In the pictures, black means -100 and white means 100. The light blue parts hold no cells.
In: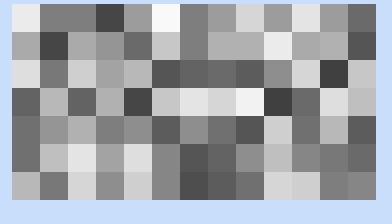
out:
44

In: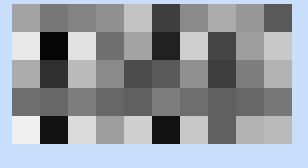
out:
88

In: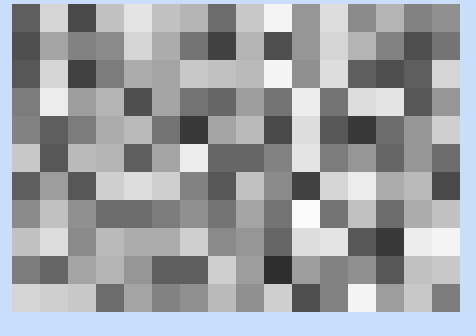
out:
67

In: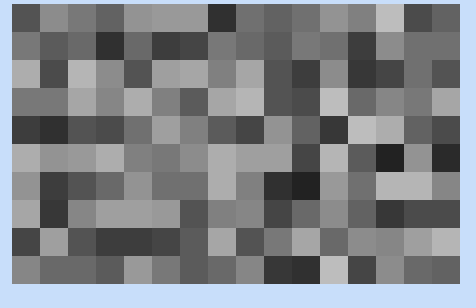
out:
5

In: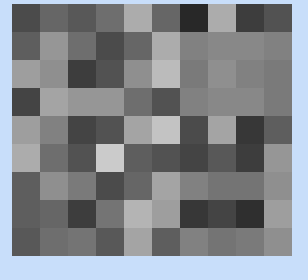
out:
-31
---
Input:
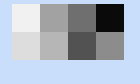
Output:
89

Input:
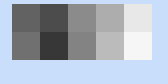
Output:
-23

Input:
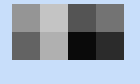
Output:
17

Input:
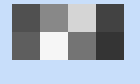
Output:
-37

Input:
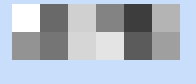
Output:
100

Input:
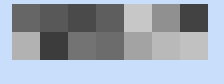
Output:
-20

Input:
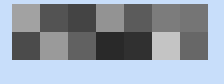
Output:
27

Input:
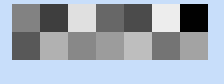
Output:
2
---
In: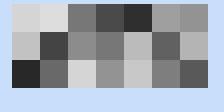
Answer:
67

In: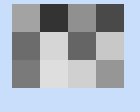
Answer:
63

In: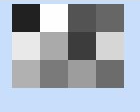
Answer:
23

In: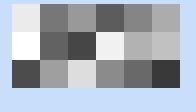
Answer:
73

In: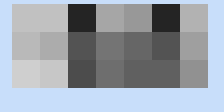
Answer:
-40

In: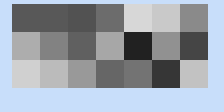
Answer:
20

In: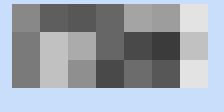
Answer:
12

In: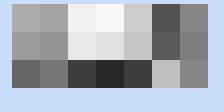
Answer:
-52
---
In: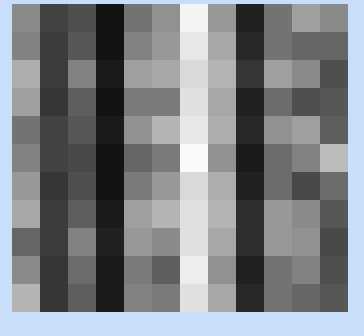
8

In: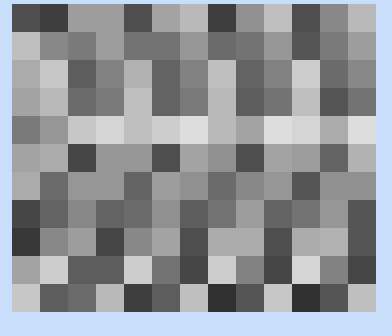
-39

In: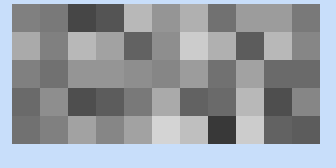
0

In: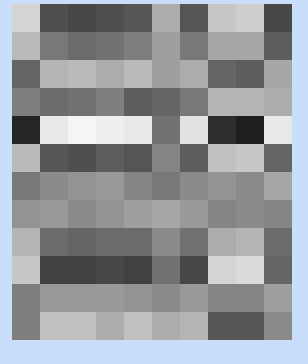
66

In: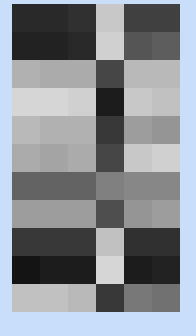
-68
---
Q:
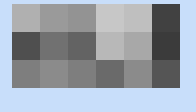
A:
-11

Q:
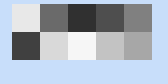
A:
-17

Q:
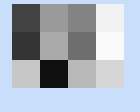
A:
33

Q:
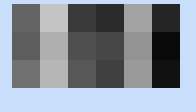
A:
37

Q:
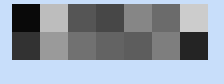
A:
48

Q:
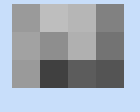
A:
11

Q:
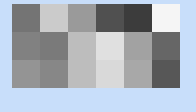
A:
-4

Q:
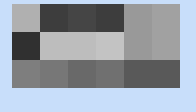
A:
48

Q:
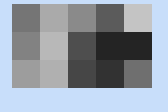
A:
44
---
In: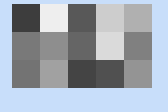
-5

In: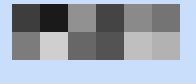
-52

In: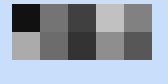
-87

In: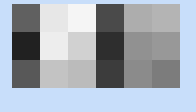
-74

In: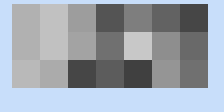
39

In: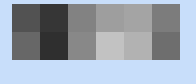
-36

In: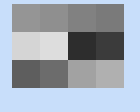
67

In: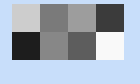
61
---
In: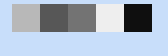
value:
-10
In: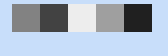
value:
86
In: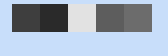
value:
77
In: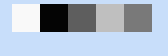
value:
-26
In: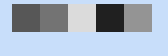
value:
72
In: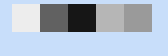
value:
-83
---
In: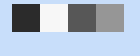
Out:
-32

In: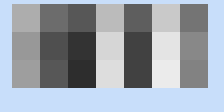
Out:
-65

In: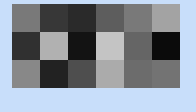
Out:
-39

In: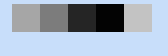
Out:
-71

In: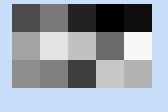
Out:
-51

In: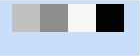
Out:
94

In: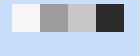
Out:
55
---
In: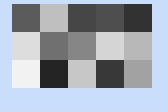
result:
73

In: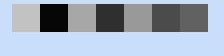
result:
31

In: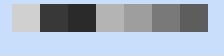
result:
41

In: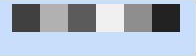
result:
39

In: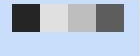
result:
49

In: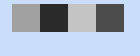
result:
26
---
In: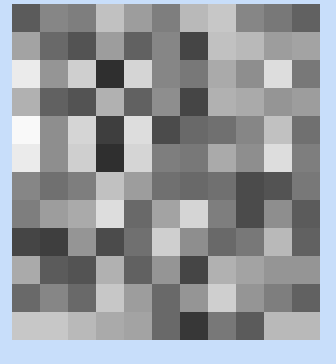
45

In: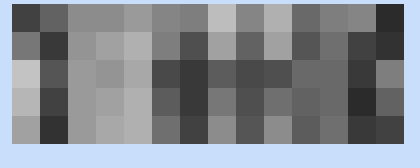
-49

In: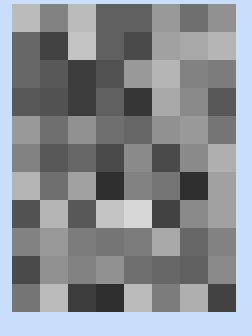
-48

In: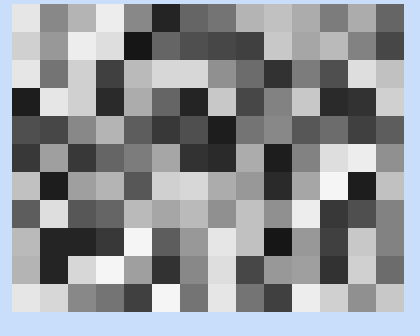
57

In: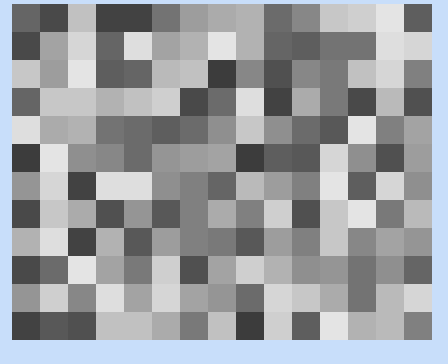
0
